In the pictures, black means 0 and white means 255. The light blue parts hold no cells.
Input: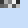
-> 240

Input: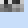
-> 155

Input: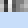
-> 160

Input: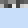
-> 85

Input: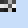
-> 89

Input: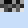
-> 104

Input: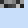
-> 46
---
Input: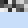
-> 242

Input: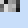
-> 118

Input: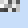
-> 75

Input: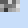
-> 144

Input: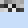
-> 205

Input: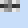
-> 217

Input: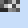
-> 40

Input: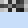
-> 192
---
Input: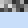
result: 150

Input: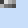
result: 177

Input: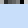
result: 84

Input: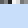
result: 36

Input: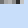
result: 179

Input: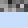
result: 33

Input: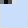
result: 78

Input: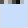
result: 159

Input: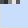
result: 137

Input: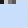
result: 121
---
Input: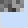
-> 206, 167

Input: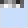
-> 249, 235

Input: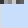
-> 202, 162

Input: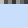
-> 190, 147

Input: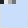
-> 233, 175

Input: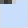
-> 203, 100

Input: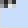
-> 233, 206

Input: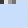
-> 229, 159

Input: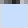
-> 192, 163

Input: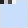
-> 243, 203
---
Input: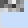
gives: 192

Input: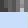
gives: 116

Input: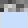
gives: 114

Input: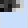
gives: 188

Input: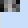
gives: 186

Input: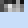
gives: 171

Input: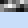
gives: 22

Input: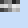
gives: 135

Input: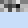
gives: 115

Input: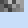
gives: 118
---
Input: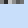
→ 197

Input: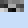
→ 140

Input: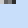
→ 122

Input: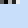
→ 185

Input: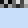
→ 1

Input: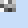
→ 110

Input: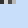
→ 76

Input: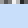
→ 126
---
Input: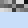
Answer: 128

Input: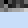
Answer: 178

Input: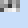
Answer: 246

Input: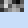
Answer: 159

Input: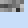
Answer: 47

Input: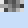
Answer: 180

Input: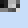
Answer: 77

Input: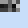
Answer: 51

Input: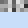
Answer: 142
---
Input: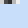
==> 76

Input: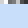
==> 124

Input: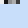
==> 22

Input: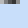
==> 124

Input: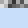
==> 98

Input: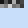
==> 210

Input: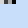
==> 214

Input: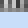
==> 142

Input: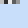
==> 48
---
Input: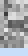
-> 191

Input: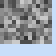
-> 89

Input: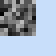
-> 58

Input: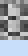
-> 162

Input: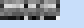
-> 105
